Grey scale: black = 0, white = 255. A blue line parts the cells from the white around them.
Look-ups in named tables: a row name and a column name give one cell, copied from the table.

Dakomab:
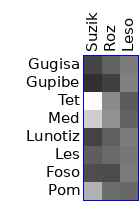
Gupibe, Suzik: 48
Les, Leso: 119
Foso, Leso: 122
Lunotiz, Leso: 124
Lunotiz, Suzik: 67
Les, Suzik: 94
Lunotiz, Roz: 95
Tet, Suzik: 252
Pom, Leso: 104
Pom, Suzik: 177
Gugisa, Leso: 124
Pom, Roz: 109

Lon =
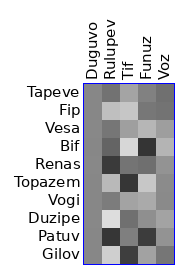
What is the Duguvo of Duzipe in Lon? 136
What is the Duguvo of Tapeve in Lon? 135
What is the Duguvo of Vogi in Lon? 135
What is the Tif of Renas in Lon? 116
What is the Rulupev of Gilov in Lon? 207
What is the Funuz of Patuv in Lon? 60
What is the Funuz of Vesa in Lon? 182
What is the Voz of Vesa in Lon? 158
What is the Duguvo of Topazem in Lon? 135
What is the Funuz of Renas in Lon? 111
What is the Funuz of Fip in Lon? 119
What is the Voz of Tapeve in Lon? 112
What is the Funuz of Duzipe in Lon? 143
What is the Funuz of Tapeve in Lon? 129
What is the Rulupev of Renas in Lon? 58
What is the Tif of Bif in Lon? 215
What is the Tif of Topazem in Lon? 54
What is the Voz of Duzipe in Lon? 163
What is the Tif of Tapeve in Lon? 164
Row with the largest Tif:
Bif

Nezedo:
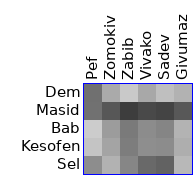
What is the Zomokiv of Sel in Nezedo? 178
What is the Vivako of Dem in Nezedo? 168
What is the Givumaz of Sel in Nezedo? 184
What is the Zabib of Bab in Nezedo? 122
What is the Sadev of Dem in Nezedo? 191
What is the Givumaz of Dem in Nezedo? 178
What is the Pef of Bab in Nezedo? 204
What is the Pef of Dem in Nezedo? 112
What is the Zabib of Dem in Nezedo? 201
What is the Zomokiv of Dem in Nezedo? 170
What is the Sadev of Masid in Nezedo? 68
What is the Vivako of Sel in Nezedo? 105
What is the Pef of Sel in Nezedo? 141
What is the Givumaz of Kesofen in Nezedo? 174
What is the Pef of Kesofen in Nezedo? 196
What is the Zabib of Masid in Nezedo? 61
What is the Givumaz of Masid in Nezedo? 88
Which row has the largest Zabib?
Dem

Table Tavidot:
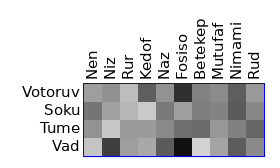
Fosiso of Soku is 158
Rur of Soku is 183
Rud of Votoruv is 153
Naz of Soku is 121
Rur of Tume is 154
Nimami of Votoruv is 94
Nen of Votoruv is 158
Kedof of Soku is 201
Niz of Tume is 199
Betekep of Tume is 106
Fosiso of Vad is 16
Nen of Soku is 117
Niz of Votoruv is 145
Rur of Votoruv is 189
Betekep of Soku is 126
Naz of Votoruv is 146
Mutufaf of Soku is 131
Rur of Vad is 158

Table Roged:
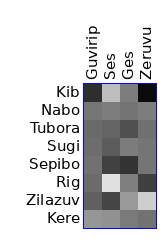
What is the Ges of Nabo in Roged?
116
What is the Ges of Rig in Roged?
127
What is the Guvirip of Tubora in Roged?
106
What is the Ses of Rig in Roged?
225
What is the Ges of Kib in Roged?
125
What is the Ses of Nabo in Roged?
125
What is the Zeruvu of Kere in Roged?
114
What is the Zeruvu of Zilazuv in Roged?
206
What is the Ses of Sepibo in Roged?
65
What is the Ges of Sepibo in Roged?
51
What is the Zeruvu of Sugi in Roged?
117
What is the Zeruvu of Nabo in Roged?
125
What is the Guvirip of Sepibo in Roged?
113

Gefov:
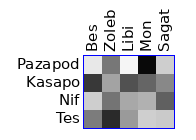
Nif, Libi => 168
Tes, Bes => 124
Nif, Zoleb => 116
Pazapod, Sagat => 206
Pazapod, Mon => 9
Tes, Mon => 207
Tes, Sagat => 202

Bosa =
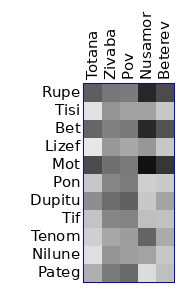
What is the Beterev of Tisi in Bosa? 200
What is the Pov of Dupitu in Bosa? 96
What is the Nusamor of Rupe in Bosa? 39
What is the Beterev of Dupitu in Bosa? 163
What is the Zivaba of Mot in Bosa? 112
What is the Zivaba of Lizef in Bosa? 152
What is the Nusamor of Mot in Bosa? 17
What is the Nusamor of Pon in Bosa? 207
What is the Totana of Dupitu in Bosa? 142
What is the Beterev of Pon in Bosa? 202
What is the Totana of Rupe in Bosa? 94
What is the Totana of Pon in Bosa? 199
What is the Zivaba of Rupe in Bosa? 118
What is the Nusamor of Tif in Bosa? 191
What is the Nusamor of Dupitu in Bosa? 200
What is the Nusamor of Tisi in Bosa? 162
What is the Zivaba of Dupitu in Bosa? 109
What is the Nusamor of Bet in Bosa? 40

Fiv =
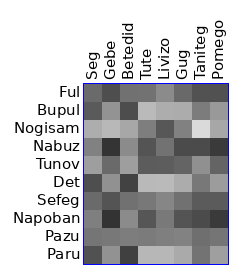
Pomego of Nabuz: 58
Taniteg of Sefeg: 91
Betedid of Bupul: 77
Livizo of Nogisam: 87
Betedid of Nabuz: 139
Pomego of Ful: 81
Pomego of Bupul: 153
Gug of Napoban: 84
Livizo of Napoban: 121

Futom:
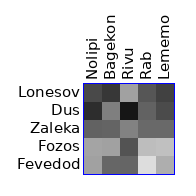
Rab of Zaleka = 105
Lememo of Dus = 75
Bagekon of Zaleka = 100
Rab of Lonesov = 86
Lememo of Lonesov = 65
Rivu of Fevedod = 101
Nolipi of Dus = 45
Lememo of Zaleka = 105
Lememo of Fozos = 192
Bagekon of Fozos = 161
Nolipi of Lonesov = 73
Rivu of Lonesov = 161
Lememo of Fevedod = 174
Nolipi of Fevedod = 161

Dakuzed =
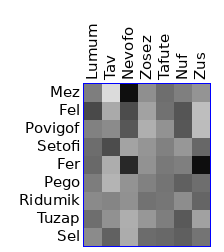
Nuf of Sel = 95
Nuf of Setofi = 151
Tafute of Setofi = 129
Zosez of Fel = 162
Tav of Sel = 97
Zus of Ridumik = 101
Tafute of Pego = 116
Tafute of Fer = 121
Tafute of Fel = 113
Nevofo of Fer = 40
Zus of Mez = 148
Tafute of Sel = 104
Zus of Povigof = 188
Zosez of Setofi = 149
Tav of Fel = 170
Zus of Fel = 190
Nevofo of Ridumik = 145

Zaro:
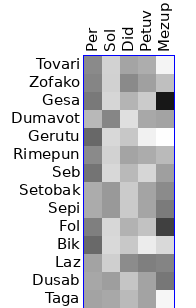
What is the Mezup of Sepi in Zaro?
123
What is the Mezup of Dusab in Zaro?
119
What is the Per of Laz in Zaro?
163
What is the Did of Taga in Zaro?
186
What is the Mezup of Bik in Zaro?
217
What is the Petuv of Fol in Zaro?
194
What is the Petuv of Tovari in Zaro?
173
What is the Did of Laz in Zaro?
140
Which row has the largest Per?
Dumavot

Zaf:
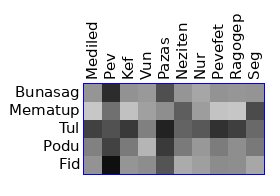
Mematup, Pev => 112
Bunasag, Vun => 153
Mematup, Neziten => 94
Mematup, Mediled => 199
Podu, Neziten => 122
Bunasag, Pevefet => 147
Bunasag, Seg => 148
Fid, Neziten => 171
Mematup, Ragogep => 198
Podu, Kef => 122
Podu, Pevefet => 124
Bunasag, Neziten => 149
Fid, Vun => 141
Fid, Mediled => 147
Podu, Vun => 181
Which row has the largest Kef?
Mematup

